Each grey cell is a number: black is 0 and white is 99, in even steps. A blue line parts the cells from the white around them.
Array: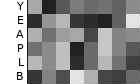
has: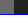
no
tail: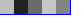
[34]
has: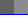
yes
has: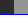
yes
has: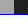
yes
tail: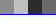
[71 44 24]
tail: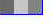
[34]

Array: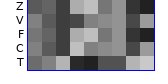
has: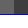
yes
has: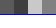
no
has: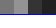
yes

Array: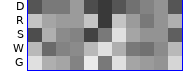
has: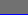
no
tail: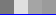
[57 83]
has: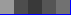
yes

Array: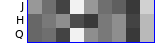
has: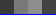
yes
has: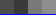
yes
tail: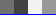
[43 37 22 81]
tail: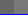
[55 30 22 47 55 26 72]
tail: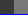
[55 26 72]

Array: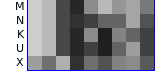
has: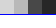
no
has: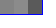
yes
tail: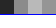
[64 47]
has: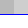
no
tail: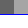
[32]
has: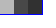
yes
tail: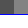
[54 35]

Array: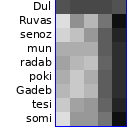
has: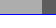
yes
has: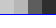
yes
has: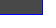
yes

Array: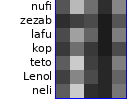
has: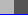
no
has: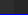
yes
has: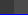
no

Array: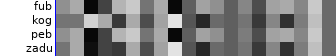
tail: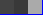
[30 63 88 33 15 41 37 45 22 52 19 48 74 41]
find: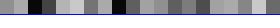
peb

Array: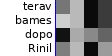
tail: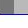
[ 4 23]
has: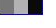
no

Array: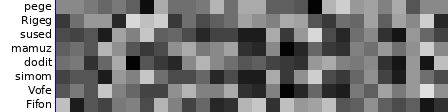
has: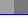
yes
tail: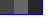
[19 70 77 19 74 59 63 74 33 37 56 37 29 37  8 19]
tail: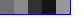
[40 26]

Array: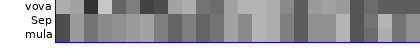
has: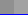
no
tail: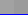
[33 42 36 36 36]
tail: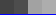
[45 42 63 70 70 67 53 36 60 63 60 33 42 36 36 36]
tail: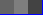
[30 63 67 45 42 63 70 70 67 53 36 60 63 60 33 42 36 36 36]
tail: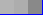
[36 60 63 60 33 42 36 36 36]

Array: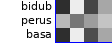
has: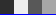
no
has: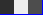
yes
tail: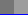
[76]
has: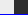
no
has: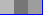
yes
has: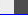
yes
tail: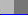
[61 76]

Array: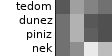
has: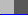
no
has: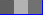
no
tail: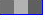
[31]
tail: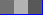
[31]
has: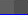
yes

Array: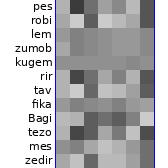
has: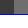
yes
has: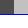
no
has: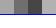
no
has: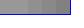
no
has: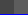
yes

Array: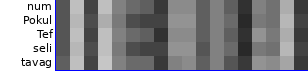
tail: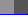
[50 41 16 47 44 71 26]
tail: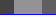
[50 41 16 47 44 71 26]
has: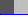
yes
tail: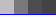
[26 57 57 33 50 41 16 47 44 71 26]
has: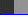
yes
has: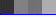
yes

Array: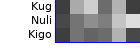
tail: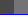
[55 49 76 86]
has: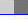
no
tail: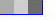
[69 24]
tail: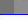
[49 76 86]
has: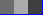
no

